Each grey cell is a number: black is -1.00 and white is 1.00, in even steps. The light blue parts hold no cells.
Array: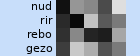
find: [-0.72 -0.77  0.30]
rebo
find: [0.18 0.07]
nud
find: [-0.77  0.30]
rebo
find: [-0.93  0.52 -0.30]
rir

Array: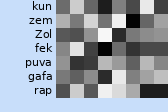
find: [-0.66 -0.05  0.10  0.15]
Zol
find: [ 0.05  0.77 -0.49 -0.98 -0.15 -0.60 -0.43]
fek
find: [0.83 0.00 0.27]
gafa

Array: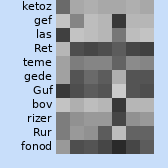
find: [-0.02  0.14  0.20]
rizer
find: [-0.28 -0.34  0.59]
Guf
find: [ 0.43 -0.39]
Ret

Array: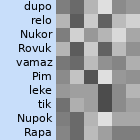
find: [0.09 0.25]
tik
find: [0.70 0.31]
Nukor
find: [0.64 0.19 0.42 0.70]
Nukor
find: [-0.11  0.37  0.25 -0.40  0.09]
tik
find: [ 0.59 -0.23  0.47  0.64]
relo

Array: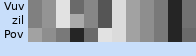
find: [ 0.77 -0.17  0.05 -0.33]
Vuv
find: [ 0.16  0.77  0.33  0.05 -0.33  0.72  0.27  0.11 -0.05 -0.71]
zil
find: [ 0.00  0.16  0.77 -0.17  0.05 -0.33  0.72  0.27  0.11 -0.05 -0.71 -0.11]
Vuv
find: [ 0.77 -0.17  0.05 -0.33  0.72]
Vuv
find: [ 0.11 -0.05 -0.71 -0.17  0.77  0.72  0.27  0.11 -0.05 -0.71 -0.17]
Pov

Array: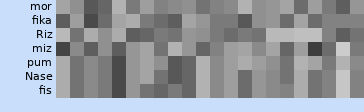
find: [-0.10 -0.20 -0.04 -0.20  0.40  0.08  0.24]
fis
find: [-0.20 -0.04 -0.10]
Riz

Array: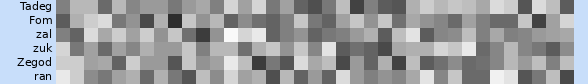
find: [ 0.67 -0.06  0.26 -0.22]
Tadeg
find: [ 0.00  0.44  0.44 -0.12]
zuk
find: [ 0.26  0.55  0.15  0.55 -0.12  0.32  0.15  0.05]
Fom
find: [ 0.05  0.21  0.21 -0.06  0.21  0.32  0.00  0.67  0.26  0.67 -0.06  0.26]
Tadeg
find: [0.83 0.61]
ran

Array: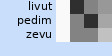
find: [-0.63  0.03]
livut
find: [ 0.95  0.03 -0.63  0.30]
pedim

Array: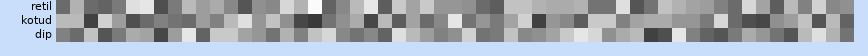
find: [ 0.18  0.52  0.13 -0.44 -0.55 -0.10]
kotud
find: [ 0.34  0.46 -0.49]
dip
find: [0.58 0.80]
dip

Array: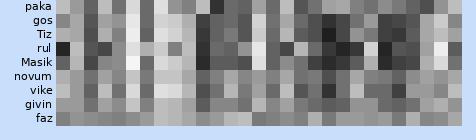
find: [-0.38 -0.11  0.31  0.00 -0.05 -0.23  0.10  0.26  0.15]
novum
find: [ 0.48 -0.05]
faz
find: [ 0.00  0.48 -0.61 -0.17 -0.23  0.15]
rul
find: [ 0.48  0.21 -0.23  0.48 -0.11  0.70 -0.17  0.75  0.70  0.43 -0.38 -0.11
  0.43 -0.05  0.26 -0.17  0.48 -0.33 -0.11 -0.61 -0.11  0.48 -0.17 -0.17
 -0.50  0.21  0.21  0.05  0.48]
vike
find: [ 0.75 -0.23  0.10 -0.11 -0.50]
Masik

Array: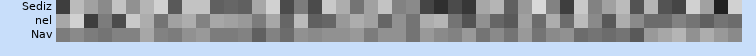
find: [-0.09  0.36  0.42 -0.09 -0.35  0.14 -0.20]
nel
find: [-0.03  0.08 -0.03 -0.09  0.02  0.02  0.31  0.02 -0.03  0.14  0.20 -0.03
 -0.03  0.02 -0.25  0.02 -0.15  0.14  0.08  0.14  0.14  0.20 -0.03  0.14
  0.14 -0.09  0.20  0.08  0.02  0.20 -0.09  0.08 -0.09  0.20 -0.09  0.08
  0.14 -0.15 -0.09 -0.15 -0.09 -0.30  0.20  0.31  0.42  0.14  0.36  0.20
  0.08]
Nav
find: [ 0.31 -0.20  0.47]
nel
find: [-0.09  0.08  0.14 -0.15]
Nav
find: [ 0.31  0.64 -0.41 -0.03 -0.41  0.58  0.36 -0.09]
Sediz

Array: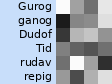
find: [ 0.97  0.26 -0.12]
Gurog
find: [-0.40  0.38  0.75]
repig

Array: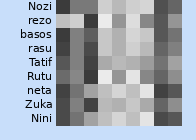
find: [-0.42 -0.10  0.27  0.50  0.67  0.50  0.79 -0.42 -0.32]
Nini
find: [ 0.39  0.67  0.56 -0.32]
basos
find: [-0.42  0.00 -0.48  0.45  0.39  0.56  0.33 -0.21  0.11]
Zuka
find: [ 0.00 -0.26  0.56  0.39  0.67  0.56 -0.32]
basos

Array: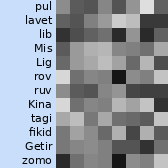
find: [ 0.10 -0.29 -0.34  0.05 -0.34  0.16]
pul
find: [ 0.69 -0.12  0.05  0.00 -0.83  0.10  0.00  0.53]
rov

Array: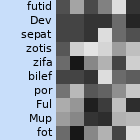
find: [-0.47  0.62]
zifa
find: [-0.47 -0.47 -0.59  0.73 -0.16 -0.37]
sepat

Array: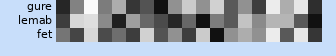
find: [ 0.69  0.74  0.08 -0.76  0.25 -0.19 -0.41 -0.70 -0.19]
lemab
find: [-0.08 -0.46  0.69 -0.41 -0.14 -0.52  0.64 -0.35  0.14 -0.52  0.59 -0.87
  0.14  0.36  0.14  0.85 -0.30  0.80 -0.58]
fet
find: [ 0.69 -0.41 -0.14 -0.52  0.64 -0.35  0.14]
fet
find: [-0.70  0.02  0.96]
gure
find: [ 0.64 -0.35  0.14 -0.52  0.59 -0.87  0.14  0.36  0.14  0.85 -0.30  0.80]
fet
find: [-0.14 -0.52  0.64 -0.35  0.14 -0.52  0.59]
fet

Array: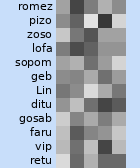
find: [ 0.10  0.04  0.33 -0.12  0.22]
geb
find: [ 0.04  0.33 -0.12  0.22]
geb
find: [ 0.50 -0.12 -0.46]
ditu
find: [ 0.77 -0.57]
pizo
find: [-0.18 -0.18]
retu
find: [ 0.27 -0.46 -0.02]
romez

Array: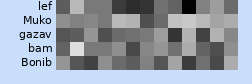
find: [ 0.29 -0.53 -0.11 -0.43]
Bonib
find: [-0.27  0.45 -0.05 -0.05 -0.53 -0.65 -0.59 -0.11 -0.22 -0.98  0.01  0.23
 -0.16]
lef

